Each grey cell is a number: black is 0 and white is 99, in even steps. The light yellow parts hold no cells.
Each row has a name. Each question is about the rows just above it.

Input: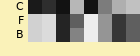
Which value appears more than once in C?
[7]
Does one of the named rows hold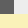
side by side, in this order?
yes

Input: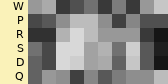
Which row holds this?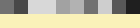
S
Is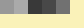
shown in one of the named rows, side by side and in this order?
no
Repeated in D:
[38]
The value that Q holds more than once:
[55]
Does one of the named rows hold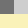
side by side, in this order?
yes

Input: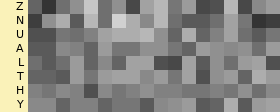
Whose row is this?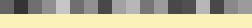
Z
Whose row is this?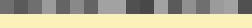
L
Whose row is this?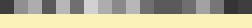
N

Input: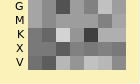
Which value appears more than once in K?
[68]
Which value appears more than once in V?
[71]
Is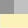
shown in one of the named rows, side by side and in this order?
yes

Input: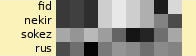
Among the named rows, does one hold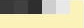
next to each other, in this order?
yes
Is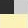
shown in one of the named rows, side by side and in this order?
yes

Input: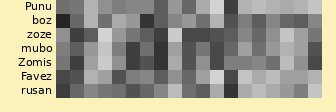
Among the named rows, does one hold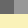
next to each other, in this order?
no
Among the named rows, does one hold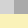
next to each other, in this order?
no

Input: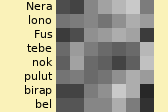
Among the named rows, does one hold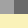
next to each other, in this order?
yes
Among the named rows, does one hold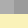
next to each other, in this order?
yes
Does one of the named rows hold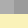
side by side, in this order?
yes
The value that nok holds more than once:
[37]
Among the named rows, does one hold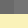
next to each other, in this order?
yes
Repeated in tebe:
[41]

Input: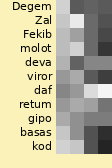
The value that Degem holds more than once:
[35]
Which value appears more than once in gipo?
[48]

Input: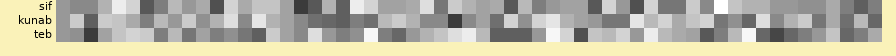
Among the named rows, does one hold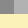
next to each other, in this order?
yes
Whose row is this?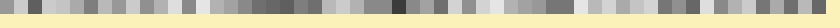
kunab
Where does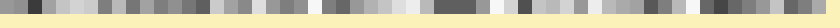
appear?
teb
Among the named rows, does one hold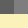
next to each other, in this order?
yes

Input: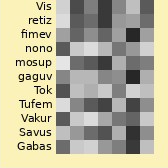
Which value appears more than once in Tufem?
[26]
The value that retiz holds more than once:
[42]
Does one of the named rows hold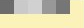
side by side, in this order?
no
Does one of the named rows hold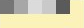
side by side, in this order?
no

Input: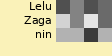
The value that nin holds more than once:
[69]
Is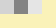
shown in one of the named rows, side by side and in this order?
yes
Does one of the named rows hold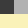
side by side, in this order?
yes
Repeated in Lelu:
[31]

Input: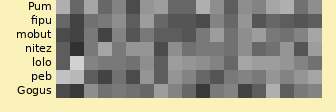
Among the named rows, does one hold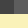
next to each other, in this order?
yes
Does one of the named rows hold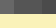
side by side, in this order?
yes
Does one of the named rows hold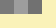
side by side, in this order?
yes

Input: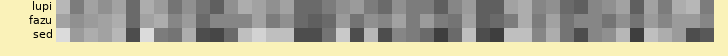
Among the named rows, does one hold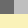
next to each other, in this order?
yes
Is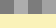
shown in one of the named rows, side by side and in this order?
yes
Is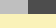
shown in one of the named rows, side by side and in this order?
yes
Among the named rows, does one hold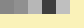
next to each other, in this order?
yes
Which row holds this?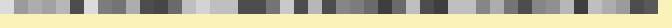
sed
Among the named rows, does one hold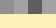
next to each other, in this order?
yes

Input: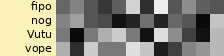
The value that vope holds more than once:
[47]
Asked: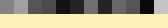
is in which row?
nog
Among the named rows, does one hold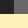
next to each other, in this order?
yes
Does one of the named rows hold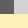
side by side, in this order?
yes
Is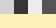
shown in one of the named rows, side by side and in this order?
no
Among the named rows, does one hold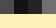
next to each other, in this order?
yes
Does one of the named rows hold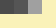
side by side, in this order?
no

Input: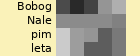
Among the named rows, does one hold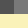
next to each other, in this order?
no
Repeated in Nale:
[54]
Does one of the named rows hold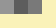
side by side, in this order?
yes
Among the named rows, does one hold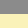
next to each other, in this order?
yes
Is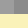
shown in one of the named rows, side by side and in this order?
no

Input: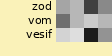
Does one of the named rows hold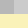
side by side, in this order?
yes
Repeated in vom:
[71]
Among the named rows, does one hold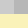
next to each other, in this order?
yes

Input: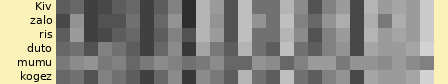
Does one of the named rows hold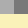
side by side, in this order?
yes
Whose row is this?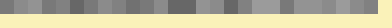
mumu
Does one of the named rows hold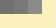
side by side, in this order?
yes
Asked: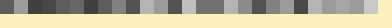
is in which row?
ris
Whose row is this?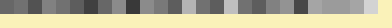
kogez

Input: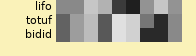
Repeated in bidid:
[16]
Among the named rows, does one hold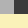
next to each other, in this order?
yes
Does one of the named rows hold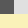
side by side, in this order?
yes

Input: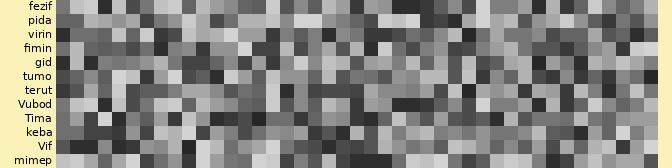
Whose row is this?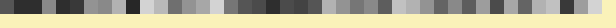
Vif
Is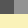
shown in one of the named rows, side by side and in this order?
yes
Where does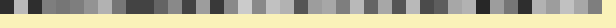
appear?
gid
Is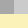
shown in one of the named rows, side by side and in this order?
yes
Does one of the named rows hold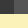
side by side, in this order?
yes
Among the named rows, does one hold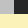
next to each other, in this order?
yes

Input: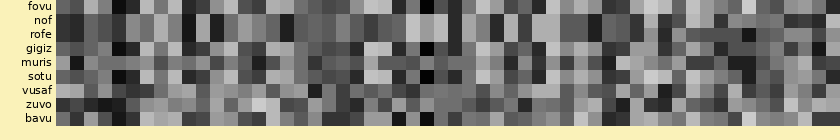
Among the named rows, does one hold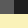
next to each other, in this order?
yes
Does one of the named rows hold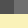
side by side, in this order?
no
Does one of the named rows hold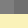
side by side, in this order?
yes

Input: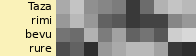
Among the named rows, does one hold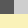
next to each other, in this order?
yes
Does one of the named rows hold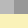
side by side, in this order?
yes
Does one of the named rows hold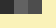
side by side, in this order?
no

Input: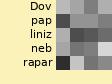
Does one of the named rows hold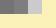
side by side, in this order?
no
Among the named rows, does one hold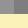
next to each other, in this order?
yes
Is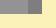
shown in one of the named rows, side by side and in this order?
yes

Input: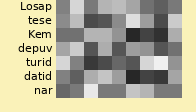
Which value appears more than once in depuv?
[33]
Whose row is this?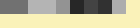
Kem
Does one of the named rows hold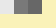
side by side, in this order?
no
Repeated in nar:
[47]
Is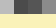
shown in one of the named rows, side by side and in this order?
yes
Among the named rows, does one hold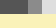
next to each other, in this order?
no
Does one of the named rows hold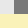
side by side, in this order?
yes

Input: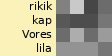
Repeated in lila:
[57]
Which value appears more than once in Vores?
[42]
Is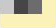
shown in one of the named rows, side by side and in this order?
yes
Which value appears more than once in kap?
[30]

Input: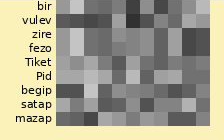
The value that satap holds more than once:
[51]
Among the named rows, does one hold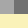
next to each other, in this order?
yes
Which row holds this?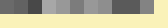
mazap
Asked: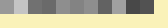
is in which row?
zire
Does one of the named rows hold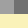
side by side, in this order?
yes
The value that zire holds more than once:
[55]

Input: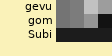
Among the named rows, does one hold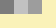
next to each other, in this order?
yes
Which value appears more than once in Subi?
[11]

